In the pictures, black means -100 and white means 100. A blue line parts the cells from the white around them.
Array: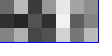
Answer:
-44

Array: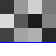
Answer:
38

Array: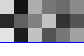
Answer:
52

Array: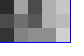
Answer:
11

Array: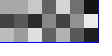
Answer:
75

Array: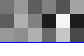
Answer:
38

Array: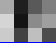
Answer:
50
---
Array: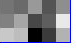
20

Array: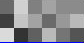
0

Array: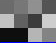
13

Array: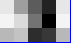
-28

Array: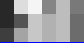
92

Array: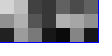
-49
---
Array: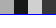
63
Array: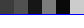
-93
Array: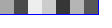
42
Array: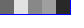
25
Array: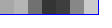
6
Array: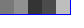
-41
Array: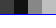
6
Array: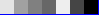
-46
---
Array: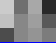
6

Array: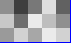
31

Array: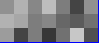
-11

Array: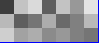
19

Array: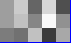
51

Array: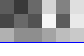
29
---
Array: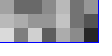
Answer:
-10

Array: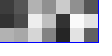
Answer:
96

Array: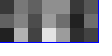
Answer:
-74

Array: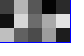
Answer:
33

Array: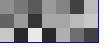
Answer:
47

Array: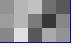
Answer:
-57
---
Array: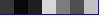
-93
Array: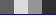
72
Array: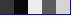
-92
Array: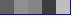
12
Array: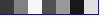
1
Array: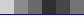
9
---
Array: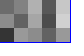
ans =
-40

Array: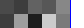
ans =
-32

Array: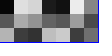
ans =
23

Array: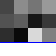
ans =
-83

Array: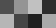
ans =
51

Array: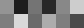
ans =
7

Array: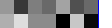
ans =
-37

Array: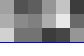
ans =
83

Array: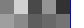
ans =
16

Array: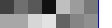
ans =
22
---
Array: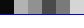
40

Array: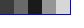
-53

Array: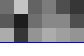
-58

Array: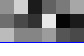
4

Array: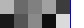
-80

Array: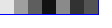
-26
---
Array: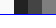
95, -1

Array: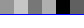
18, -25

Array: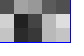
-38, 54

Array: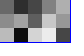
-18, -45

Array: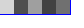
68, -12

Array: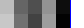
48, -98

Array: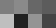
-1, -47

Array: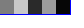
-2, -95

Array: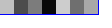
51, 32

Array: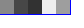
7, 24
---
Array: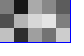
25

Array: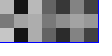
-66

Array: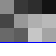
-27

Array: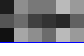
-15

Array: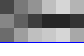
58

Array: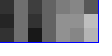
14

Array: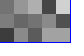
-29

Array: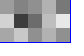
13
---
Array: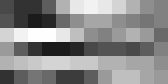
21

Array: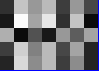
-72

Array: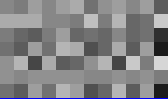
-79

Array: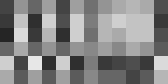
43

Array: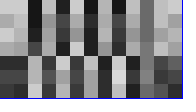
-65

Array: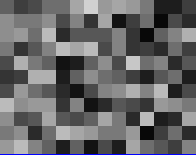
3

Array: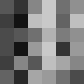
-41

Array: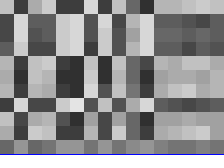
-9
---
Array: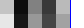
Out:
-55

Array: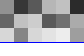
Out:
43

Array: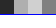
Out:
1

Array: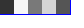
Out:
67

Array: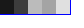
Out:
29

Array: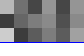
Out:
17

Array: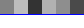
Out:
39

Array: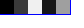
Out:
-82
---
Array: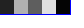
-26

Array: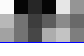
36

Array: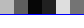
-75

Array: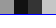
-87

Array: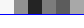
-3

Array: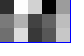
-56

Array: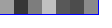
-31

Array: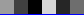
68

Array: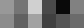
-50

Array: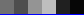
49
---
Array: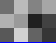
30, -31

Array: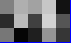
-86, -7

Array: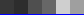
25, -57

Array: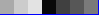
-4, 33

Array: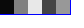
19, -93

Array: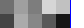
51, -47

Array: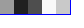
58, 22

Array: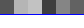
-23, -33

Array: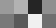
12, -5

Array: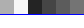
-9, 37
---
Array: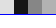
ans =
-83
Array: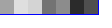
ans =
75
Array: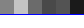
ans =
54
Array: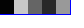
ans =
57
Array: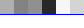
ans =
3
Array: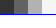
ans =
-23
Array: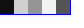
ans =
63
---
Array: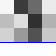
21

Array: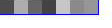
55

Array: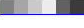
85

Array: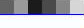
-42

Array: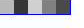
63

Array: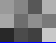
-41

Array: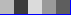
72
